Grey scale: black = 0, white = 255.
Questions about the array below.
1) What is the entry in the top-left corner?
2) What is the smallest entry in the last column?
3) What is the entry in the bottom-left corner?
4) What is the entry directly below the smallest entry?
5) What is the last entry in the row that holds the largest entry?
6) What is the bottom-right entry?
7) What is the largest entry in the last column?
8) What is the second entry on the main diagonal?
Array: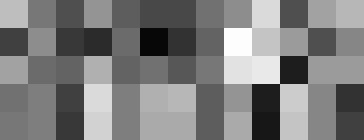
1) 190
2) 50
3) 119
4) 113
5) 134
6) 64
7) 183
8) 141

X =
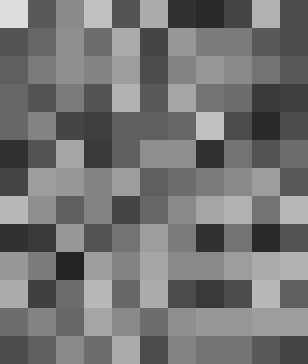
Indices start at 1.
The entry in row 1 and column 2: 89
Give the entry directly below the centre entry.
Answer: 103
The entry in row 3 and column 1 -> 95
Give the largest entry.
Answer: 221
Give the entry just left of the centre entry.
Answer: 157
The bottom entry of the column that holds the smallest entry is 137
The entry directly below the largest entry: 83
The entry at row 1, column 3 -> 137
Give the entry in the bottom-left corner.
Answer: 75
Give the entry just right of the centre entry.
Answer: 109
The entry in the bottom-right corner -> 69
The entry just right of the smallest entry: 157
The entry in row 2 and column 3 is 143
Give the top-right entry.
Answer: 75
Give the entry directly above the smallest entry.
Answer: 151
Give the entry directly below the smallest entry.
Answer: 109
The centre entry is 95

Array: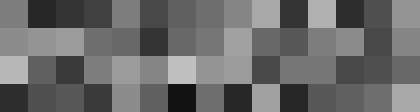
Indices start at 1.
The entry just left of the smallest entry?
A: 96
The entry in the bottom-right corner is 168
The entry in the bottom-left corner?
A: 45
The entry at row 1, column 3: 52
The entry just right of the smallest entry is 110
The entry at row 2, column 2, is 148
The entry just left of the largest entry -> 133
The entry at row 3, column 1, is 184
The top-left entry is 125
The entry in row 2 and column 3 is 155
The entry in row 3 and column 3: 58
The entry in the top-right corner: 148
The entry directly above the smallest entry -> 192
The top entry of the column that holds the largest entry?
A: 96
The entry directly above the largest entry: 104
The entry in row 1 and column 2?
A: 39
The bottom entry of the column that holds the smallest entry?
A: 18

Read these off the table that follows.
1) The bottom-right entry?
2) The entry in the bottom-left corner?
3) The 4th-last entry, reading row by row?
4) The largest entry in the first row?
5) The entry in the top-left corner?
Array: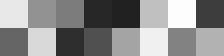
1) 178
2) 101
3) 164
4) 253
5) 232

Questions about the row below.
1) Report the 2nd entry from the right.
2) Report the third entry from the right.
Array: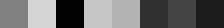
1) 68
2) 48

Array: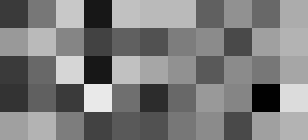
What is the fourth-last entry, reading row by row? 139
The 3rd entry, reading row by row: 200
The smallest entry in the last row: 66
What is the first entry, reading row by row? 58
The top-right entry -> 172
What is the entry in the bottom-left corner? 160
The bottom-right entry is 179
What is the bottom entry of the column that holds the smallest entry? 160
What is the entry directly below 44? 81
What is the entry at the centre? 166
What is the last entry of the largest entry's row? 220
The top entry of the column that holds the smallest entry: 104
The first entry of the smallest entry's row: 51
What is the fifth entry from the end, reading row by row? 119
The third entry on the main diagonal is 214
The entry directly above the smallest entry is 119

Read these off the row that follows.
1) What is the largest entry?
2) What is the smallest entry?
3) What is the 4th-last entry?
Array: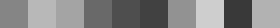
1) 206
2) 57
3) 146

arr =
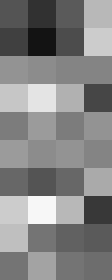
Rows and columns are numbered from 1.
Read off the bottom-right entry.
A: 109
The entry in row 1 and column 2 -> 49
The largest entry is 247
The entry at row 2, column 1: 64
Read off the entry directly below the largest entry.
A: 116
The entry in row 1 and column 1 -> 84
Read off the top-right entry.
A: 184
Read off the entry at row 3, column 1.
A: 147
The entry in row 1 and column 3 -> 90
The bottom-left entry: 116
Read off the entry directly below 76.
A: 132
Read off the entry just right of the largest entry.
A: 184

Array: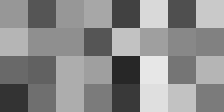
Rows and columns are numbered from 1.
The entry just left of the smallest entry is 159
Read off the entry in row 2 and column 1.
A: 181
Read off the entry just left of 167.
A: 151
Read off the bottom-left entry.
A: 51
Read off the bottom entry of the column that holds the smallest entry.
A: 57
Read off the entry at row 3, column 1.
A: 105
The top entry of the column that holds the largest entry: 217
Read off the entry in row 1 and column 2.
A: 85
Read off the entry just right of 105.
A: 97
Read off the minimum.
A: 39
